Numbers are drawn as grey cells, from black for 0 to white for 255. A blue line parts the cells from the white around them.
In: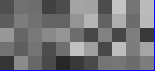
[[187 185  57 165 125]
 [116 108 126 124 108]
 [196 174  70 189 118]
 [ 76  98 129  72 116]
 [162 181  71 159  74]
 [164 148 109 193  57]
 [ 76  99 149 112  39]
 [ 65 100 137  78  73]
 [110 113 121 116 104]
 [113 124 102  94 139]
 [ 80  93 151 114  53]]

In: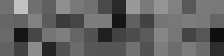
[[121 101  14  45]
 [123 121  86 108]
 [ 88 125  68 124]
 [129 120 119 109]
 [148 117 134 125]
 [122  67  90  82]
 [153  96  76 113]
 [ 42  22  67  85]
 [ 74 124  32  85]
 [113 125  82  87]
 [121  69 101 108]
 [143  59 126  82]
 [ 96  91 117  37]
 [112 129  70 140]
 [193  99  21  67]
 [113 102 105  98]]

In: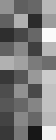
[[184 156 250 184 109 203 193 193 184 241]
 [103  43 103  63 123 153  73 133 103  23]
 [ 95 177  71 136 161  87 145 103 136 120]
 [147  97  46  97 177  56  77  87  67  56]]

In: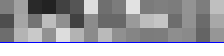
[[191 168 150]
 [125 107 100]
 [147 146 138]
 [124 109 142]
 [127 197 125]
 [123 189 124]
 [226 154 133]
 [124 104 144]
 [111 104 186]
 [221 140 139]
 [ 85  65 179]
 [ 65 144 221]
 [ 34 189 146]
 [ 41 115 201]
 [161 166 180]
 [127  78 109]]

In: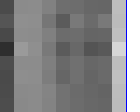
[[189 187 191 214 189 192 188 187]
 [102 121 102  89 106 106 100 102]
 [103 107 101  84 103 101 103 104]
 [109 121 109 104 112 112 107 108]
 [110  91 108  91 105 102 114 114]
 [129 118 128 121 127 125 132 131]
 [140 142 140 143 140 141 139 139]
 [139 143 141 154 140 142 138 137]
 [ 75  85  73  46  77  74  75  77]]

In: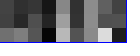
[[ 66  81  30]
 [ 96  80 220]
 [140 141 138]
 [ 49  51  83]
 [135 159 184]
 [ 22  36   6]
 [ 54  79  85]
 [ 48  40 126]
 [ 67  65 112]]
